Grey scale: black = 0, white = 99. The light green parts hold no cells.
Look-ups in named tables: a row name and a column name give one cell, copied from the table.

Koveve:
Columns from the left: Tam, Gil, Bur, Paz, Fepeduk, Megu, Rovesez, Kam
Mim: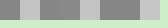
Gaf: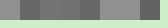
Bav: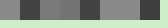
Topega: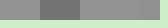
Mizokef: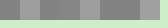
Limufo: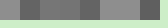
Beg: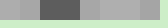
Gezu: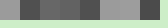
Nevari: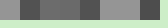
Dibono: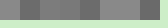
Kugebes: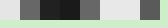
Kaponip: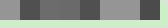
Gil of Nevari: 32
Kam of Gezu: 29
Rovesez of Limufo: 55
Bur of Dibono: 48
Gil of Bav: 26
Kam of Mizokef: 62
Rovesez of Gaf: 56
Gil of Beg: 65
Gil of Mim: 76
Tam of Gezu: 60
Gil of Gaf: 40
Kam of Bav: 24
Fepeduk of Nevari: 32
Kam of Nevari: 30
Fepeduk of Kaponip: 31
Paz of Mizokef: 52
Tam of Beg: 67
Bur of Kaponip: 42
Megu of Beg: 68
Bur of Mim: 52
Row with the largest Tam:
Kugebes

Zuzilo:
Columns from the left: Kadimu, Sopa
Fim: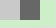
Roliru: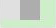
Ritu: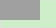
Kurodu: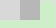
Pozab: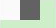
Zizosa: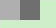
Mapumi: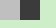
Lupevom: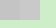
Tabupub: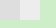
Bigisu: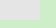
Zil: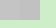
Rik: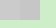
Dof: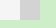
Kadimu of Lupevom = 76
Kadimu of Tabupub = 86
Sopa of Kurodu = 71
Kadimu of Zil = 76
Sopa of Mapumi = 23
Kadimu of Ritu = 62
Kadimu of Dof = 95
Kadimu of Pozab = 97
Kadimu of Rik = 79
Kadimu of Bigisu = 89
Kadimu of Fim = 78
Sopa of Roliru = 67
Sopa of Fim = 40
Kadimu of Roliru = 87
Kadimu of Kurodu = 84
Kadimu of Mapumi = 74
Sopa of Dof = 82
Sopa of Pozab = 38
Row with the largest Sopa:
Tabupub

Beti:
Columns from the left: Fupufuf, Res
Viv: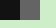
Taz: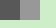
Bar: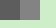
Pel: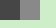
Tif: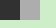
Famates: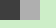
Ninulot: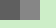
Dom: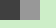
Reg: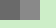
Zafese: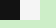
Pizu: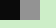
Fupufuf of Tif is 19
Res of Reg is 53
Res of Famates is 68
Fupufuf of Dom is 25
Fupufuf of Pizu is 4
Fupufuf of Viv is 7
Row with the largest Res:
Zafese

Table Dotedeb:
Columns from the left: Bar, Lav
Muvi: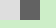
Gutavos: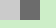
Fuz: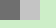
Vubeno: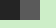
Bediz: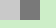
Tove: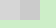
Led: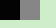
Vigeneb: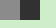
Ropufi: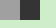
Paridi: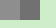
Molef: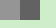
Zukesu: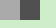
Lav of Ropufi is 20
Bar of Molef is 58
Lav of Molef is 38
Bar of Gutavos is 79
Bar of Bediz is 78
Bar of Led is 1
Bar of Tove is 83
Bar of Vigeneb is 54
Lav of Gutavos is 42
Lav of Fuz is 76
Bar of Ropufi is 62
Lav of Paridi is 44
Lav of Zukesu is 31
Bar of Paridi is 55

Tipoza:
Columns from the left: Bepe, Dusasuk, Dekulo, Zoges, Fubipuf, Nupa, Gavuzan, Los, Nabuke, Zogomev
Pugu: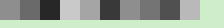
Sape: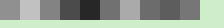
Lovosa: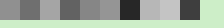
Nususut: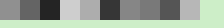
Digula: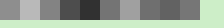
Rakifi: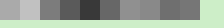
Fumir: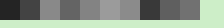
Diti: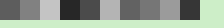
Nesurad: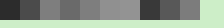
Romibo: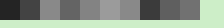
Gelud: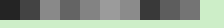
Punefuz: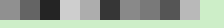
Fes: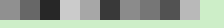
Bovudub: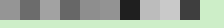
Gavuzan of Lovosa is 15
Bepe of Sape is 56
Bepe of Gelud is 14
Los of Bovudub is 73
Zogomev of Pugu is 72
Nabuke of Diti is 60
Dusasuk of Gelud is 26
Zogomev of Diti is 21
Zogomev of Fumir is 44
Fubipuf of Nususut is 67
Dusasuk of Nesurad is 29
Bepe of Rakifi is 66
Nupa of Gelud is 60
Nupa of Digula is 45
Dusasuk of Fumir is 26
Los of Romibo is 23
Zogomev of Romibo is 44
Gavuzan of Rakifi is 56

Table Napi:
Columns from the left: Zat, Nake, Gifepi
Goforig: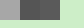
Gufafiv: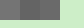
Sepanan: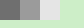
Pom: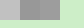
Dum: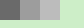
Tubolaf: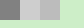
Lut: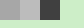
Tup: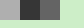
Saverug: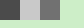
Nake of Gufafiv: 39
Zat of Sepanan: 43
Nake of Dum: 61
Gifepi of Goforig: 35
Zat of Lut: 65
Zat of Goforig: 65
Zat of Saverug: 29
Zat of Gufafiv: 45
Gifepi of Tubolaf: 73
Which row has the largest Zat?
Pom

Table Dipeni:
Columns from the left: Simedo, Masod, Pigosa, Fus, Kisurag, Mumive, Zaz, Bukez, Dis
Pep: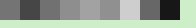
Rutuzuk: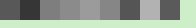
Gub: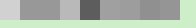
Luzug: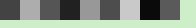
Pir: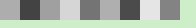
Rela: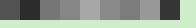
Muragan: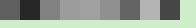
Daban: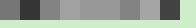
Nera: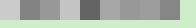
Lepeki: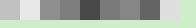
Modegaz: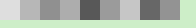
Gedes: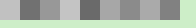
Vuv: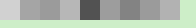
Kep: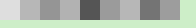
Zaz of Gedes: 54
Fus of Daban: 63
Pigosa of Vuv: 60
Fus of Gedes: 76
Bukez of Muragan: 70
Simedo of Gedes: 75
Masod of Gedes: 44
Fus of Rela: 52
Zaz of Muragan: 39
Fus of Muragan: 60
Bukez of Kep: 45
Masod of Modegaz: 71
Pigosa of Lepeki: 55
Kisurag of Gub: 36
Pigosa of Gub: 59

